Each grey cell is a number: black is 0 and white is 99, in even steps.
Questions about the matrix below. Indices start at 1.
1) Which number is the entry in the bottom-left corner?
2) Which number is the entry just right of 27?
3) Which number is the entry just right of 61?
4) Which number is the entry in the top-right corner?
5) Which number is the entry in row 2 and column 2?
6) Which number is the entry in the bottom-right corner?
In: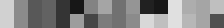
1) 81
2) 48
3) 27
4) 74
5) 54
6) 31
